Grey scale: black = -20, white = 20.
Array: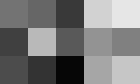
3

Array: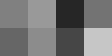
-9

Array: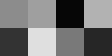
-1

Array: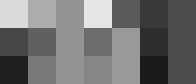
-13

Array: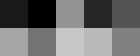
9

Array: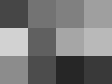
6

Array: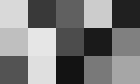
-16

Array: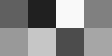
-8

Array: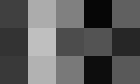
-7

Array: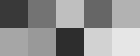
13
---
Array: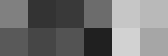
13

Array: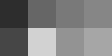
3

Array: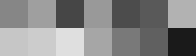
-5

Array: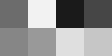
15

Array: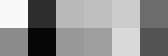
14

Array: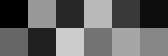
6
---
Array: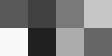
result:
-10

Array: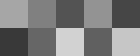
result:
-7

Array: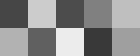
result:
-8

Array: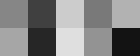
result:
12

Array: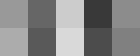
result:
12

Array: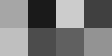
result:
-16

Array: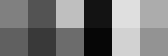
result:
-17

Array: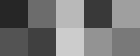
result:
9

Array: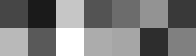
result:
-3
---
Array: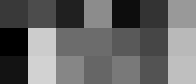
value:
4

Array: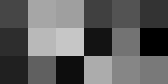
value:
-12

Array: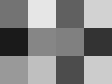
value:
13

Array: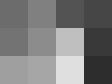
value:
-9

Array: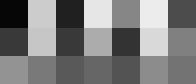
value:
-8

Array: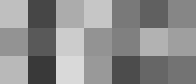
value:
1

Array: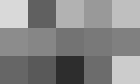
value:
10
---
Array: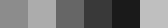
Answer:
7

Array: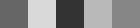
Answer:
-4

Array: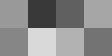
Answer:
6

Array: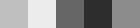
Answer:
10

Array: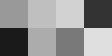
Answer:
-12

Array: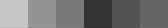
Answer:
3

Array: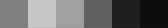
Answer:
11

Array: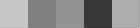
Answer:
11

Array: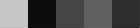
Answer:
11
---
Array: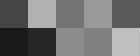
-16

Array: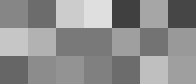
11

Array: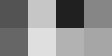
-4

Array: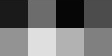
3

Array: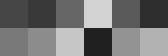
-1

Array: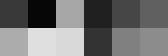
7

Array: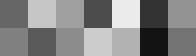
0

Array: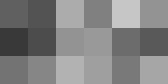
-11
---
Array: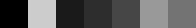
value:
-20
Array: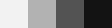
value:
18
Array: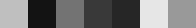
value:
10
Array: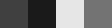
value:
-10
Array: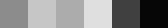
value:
2
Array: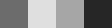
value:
-3
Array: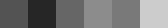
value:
-7
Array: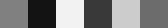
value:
0
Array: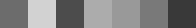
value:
-3
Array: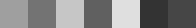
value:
5
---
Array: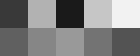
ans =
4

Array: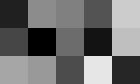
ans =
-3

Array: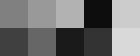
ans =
-16

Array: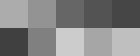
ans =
12

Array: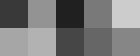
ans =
-9

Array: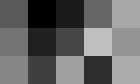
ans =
-9

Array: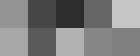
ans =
8

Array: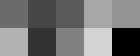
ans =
0

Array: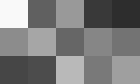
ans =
-4
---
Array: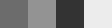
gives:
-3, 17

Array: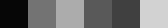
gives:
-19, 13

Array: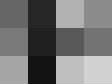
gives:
-4, 13

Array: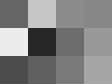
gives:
-4, 6

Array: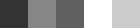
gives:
-12, 12

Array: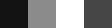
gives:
-17, -9

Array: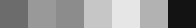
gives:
-3, -17
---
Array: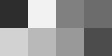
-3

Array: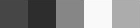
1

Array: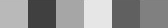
0

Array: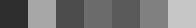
-6

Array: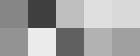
1

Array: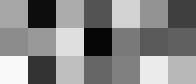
-12

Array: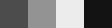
3
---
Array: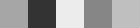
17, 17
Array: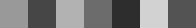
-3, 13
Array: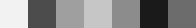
11, 18
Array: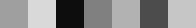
0, 14
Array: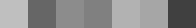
0, 10
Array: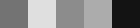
2, 15
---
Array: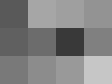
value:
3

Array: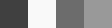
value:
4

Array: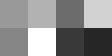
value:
13

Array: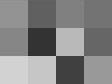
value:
-2

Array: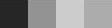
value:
7

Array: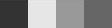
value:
-4

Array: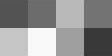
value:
-2

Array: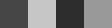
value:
4

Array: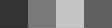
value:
-5

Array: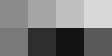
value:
14
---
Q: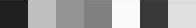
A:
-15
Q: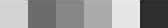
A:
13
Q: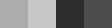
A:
7
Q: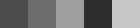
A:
-8
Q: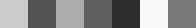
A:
12
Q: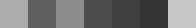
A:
7
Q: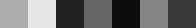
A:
7
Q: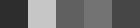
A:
-13
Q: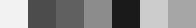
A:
18
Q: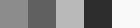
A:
2
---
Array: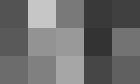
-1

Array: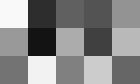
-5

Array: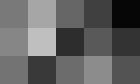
-4

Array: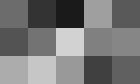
-16

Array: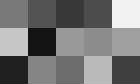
-11

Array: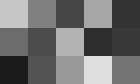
-9
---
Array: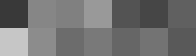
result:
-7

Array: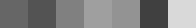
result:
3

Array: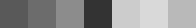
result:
12

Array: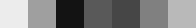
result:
-9

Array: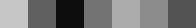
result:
7

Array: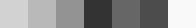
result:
-4

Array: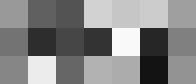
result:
11

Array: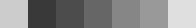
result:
1
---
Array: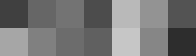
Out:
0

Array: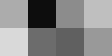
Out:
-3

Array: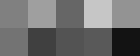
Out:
-10

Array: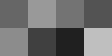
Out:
-10

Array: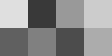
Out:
0

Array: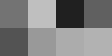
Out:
4

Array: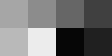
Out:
17
